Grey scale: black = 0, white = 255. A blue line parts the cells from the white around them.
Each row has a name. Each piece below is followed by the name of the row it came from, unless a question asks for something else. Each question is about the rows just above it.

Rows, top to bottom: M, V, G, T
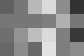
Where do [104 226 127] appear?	T
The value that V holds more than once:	[119]
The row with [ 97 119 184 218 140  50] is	M
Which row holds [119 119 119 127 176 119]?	V
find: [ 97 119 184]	M
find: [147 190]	G

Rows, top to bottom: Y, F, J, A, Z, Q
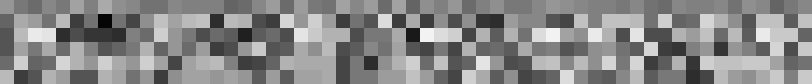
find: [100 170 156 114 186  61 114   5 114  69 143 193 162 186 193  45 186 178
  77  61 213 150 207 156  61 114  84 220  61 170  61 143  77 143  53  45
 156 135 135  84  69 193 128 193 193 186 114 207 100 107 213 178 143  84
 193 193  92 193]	F
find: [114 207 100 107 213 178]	F
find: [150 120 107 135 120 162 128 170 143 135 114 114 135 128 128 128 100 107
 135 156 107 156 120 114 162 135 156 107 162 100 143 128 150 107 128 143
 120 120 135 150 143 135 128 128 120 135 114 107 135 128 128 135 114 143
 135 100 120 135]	Y
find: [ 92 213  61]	A
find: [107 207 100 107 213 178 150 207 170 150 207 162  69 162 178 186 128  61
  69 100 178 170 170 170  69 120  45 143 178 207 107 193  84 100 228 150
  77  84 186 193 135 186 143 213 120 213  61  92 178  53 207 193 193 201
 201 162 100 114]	Z

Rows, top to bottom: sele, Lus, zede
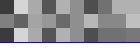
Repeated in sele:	[177]
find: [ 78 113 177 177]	sele
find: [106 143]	Lus
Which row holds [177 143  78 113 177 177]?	sele

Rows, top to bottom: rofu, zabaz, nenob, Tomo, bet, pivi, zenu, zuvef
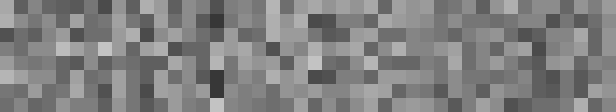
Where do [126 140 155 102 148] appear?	Tomo
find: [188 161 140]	Tomo

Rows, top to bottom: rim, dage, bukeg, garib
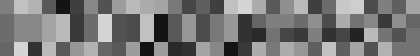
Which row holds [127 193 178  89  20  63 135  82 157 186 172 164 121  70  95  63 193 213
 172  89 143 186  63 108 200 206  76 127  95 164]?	rim
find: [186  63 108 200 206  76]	rim

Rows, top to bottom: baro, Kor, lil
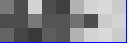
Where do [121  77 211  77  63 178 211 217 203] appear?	baro
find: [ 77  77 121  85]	Kor
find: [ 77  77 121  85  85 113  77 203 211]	Kor

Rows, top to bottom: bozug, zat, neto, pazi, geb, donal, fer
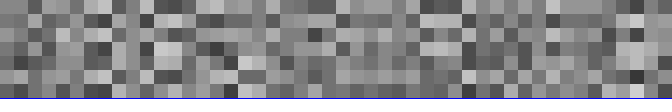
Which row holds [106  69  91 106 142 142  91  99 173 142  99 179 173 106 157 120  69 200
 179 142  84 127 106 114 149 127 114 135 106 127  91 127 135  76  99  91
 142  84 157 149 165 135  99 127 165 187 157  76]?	geb
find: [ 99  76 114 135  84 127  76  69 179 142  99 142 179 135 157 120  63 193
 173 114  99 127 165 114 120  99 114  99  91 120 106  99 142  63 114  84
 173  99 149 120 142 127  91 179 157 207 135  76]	fer

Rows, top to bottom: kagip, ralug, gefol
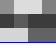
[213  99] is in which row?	gefol
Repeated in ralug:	[60]
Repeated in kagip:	[220]
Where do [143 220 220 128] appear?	kagip

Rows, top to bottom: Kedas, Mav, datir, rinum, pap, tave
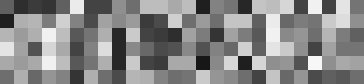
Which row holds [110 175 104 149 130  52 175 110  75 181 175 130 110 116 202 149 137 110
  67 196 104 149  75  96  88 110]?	tave
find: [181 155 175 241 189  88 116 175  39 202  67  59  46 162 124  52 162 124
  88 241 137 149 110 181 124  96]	datir
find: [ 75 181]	tave
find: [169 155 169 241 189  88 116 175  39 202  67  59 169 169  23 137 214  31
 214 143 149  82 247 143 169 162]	pap

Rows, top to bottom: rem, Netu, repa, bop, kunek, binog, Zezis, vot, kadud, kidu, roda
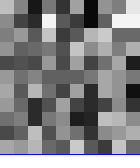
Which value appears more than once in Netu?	[244]
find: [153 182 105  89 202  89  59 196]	roda
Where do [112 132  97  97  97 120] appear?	binog
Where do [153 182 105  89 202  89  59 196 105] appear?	roda
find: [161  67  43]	vot
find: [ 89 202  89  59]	roda

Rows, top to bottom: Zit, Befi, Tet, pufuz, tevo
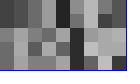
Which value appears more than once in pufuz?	[169]
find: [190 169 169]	pufuz
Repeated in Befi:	[66]
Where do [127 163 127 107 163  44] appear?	Tet
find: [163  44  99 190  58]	tevo
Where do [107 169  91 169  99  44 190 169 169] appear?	pufuz

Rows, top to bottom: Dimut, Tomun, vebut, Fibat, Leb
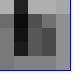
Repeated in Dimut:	[175]
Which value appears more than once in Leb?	[129]
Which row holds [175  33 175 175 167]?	Dimut
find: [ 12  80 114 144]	Tomun

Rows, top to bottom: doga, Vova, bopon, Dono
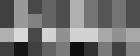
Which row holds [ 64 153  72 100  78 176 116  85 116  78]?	doga
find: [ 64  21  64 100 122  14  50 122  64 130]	Dono

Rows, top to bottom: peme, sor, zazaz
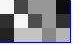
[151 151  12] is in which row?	peme
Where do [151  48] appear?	sor
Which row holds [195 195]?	zazaz
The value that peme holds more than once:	[151]
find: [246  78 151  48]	sor
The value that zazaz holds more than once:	[195]
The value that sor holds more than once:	[48]

